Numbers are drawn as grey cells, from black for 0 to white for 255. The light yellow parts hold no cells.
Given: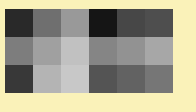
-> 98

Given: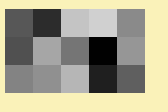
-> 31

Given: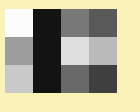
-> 105

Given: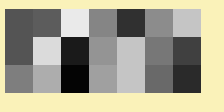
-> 105

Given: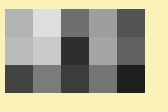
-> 117

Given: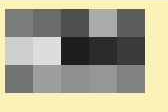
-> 150

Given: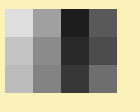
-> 55

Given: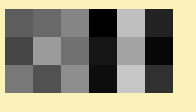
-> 198

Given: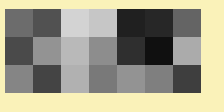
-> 127

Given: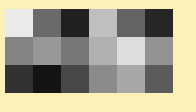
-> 168
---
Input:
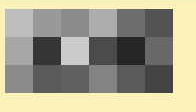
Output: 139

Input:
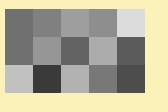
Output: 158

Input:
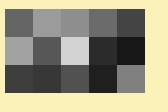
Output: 142

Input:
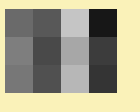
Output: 197

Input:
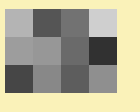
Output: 114

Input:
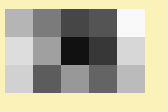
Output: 70

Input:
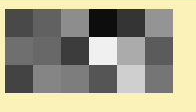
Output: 141

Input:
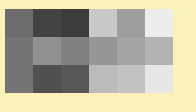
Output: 59

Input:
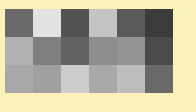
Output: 82
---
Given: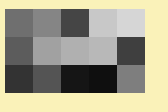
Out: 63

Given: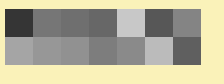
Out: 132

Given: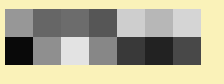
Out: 213

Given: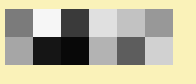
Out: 152

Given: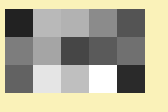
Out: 112

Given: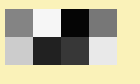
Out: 119
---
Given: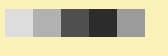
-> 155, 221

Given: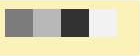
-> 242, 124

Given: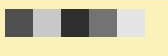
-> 229, 80

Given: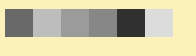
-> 220, 105

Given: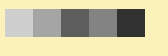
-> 49, 207

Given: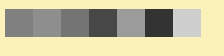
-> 207, 128

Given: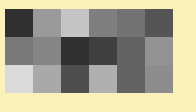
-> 85, 218

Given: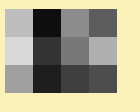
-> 93, 160

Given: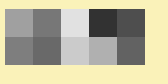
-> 78, 126
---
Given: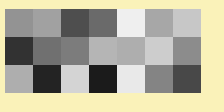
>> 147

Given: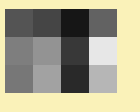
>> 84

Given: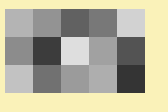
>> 180

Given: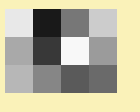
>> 232

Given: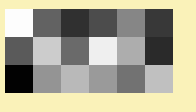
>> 253

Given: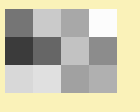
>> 117

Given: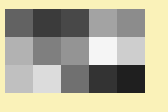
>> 98
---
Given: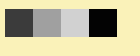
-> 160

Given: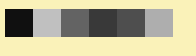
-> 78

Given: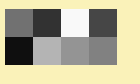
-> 70

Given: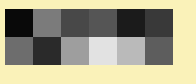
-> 42

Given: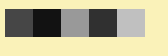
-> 70

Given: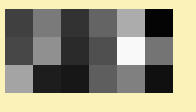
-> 23

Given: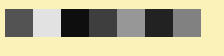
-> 62

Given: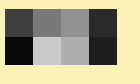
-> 42

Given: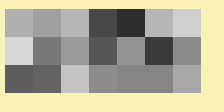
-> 72
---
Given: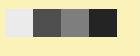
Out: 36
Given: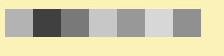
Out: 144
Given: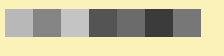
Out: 119
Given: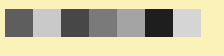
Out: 213
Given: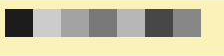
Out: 135
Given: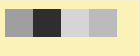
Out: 187
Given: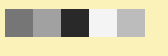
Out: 188
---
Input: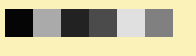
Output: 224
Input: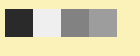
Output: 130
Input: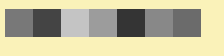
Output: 136
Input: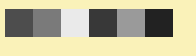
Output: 154
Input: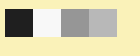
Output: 150
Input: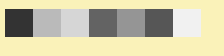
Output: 86
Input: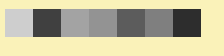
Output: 127
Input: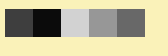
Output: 151
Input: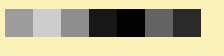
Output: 99
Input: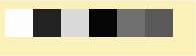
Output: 111
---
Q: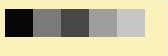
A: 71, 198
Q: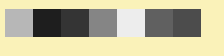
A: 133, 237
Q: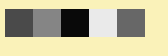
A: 9, 234
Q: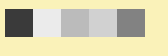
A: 187, 235
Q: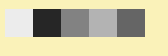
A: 130, 236
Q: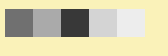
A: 56, 237
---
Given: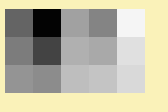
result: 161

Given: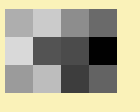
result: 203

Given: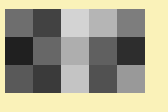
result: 211

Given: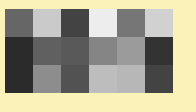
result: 237

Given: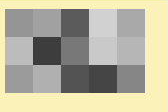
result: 91

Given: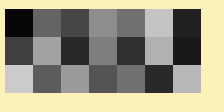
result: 113
